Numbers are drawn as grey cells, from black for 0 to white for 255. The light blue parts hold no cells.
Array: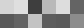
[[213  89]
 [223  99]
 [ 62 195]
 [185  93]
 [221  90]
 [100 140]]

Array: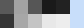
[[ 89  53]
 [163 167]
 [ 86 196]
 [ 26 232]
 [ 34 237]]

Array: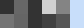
[[ 49 116]
 [103 101]
 [ 51  51]
 [209  65]
 [132  86]]

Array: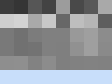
[[ 60 206 121 121 142]
 [ 53 211 113 113 143]
 [ 86 169 124 115 130]
 [ 67 200 128 128 140]
 [156 103 128 127 127]
 [ 73 190 153 145 129]
 [ 88 181 159 159 130]
 [169  94 140 138 129]]

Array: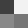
[[ 63 137]
 [242 118]]

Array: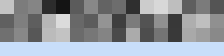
[[196  96 112]
 [124 127 136]
 [133  94  87]
 [ 44 182 187]
 [ 20 219 195]
 [ 91 104 107]
 [136  92 119]
 [ 99 148 132]
 [109  62  74]
 [ 47 123 171]
 [204  83  77]
 [216 144 116]
 [190  56  57]
 [ 94 174 169]
 [123 191 158]
 [ 84 144 137]]

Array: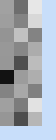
[[161 158 148 152 151  18 131 160 150]
 [110 131 193 135  78 156 168 124  77]
 [231 216 131 172 188 174 128 226 182]]

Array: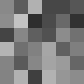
[[137 141  68 180 132 131]
 [ 92 195 135 112  90 177]
 [177  46  95 129 135  63]
 [ 71  75  81 166 164 178]
 [ 71 105 140  96 155 150]
 [ 86  49 113 127 102 140]]
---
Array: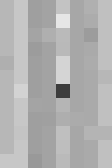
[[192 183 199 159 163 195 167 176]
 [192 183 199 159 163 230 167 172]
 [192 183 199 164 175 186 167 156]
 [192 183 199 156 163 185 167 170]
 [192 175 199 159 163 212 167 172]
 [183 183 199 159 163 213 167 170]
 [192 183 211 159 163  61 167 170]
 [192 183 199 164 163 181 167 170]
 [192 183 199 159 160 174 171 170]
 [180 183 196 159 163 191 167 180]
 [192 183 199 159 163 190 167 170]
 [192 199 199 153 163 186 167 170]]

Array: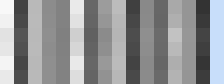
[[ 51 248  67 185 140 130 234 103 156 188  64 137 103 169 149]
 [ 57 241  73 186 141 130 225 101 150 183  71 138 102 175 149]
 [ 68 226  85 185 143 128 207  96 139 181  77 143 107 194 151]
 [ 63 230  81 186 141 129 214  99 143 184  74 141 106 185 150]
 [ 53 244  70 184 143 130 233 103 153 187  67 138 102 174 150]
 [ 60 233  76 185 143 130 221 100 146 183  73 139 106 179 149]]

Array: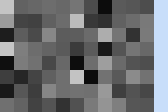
[[ 77 196  98 103 109 104 117  76  12  90  86]
 [121 155  68  65  96 108 188  56  48  97 108]
 [122  29  93  74 135  92  93 107 173 117  50]
 [104 197 126 109 100  90  59  91  25  84 117]
 [ 78  15 124 113  72 104  13 109 158 106  83]
 [114  62  38  68  96 111 195  12 114  89 139]
 [ 71  25  87  61 134 111 114 112 153  63  83]
 [ 85 112  99  66  84  50  81 122 148 127  86]]

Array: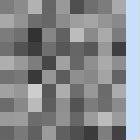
[[169 125 139 178 102 153  79 111 124]
 [137 168 147 109 103 140 158 165 149]
 [123 124 112  50 134  97 188 138 170]
 [ 62 112  83  61 111  87 102  88 153]
 [142 174 153 125  71 161 103 143 170]
 [ 99 114 120  57 150  93 143 136 164]
 [171 161 151 205  89 173 109 152 107]
 [139 108 136 186  94 143  83 124 109]
 [155 154 156 109 113 146 103 156 188]
 [ 65 100 121  96 155  96  79  59 126]]

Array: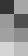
[[167  52]
 [ 78 154]
 [141 161]
 [190 213]]

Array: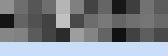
[[ 91 144 110  86 110 181 128  67 101  23  62 114]
 [105  20 100  81  66 193  73 109 121 101 112 118]
 [ 73 134 130  91  67  43 158 132 100  17  65  94]]

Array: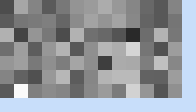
[[132  77 166 132  90 120 148 155 172 152 134 104  88]
 [117  91 118 122 127 102 139 163 148 164 136 100  88]
 [119 177  68 149 120  76 178 112 104  84  41 109 179]
 [157 110 158  93 151 179  88 143 182 173 213 117  81]
 [135 150 159 121 143 125 165 142  62 171 169 126 192]
 [157 132  98  80 152 183  92 134 180 186 186  98  97]
 [144  89 250 127 139 133 101 136 155 123 210 149  84]]

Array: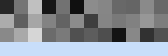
[[104  39 117 192  22 114  16 140 134 104 101 138]
 [125 172  95 166 131  99 140  62 133 121 129 151]
 [ 81 137 169 214 107 122  80  93  78  19 136  49]]

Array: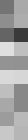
[[169 116]
 [173 142]
 [ 58 100]
 [191 223]
 [146 147]
 [214 217]
 [136 190]
 [136 168]
 [185 156]
 [182 200]]
